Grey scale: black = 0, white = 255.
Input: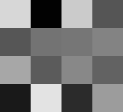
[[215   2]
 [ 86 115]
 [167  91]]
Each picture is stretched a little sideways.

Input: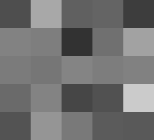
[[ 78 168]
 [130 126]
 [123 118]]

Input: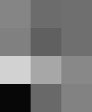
[[133 108]
 [128  96]
 [210 167]]

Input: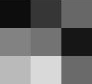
[[ 13  54]
 [130 115]
 [186 217]]

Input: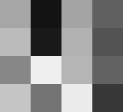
[[166  19]
 [187  25]
 [135 239]]

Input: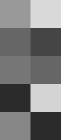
[[153 218]
 [102  69]
 [119 102]]

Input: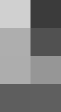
[[208  59]
 [174  81]
 [173 150]]

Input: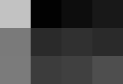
[[194   2]
 [122  42]
 [123  60]]

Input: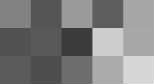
[[130  85]
 [ 82  89]
 [ 90  78]]
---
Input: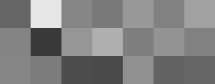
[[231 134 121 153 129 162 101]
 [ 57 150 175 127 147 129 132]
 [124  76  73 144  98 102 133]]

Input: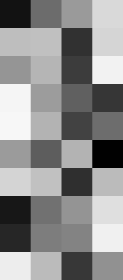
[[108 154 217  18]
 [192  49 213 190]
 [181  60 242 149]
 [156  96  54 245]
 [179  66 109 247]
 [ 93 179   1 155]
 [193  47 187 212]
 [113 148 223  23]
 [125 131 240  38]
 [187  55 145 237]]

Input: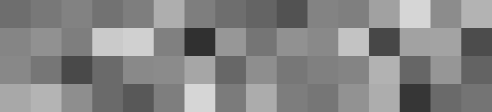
[[120 130 114 126 174 126 110 100  82 131 127 161 214 140 179 110]
 [145 126 202 208 128  48 151 117 145 137 195  71 162 163  76 133]
 [118  73 106 137 139 166 103 142 119 128 132 178 102 150  99 136]
 [180 142 106  88 126 214 123 172 125 118 146 173  54 106 116 168]]

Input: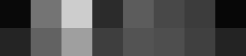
[[116 205  43  92  72  60   7   9]
 [ 98 159  62  83  78  64  35  36]]

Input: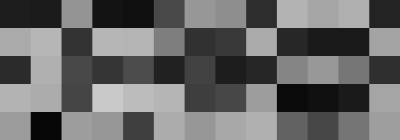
[[ 27 148  19  15  73 151 142  45 179 165 175  35  29]
 [182  51 182 180 126  49  57 171  39  25  25 164 170]
 [176  72  53  75  33  66  29  38 133 152 118  47  43]
 [172  69 201 188 181  62  71 157  10  15  26 165 179]
 [  7 157 150  63 172 151 168 176  98  71 117 158 155]]

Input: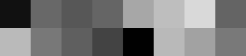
[[104  87 101 167 190 217 100  17]
 [120  95  67   1 185 162 121 186]]
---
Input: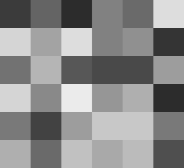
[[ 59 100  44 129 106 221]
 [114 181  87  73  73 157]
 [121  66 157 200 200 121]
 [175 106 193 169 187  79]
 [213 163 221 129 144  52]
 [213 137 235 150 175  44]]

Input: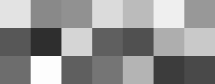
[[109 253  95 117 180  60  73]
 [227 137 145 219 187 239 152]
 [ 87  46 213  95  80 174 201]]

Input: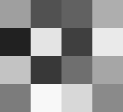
[[ 33 228  63 234]
 [159  81  97 174]
 [195  56 111 166]
 [124 248 216 138]]

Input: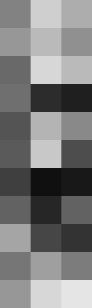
[[ 63  16  24]
 [111  44  31]
 [165  70  51]
 [ 90 200  77]
 [ 98  38  98]
 [118 159 124]
 [ 84 180 137]
 [151 186 144]
 [130 207 173]
 [105 215 186]
 [151 215 229]]

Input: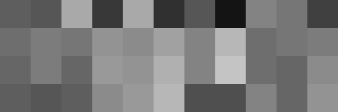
[[ 94  86  94 139 153 183  79  79 131 102 147]
 [102 124 102 153 147 176 131 196 110 102 139]
 [110 124 118 147 139 161 131 183 110 118 124]
 [ 94  86 169  56 169  48  86  20 131 118  64]]

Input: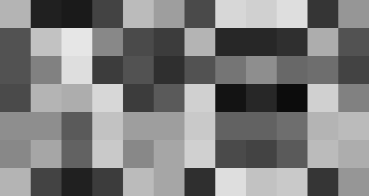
[[180  32  26  67 187 158  74 215 208 222  53 150]
 [180  67  32  60 187 166  47 222 194 201  53 150]
 [142 142  90 194 158 158 201  98  98 110 180 187]
 [136 166  98 201 136 166 208  74  67  90 187 173]
 [ 74 180 173 215  60  90 208  19  39  12 208 129]
 [ 82 129 222  60  82  47  82 117 142 104 110  67]
 [ 82 194 230 136  74  60 180  39  39  47 173  82]]

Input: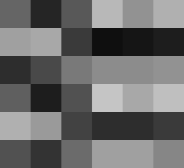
[[160 168  58  15  21  29]
 [176 154  66  45  45  58]
 [ 95  29  81 197 168 191]
 [101  37  88 184 146 176]
 [ 81  51 107 160 160 134]
 [ 45  73 121 140 140 146]]
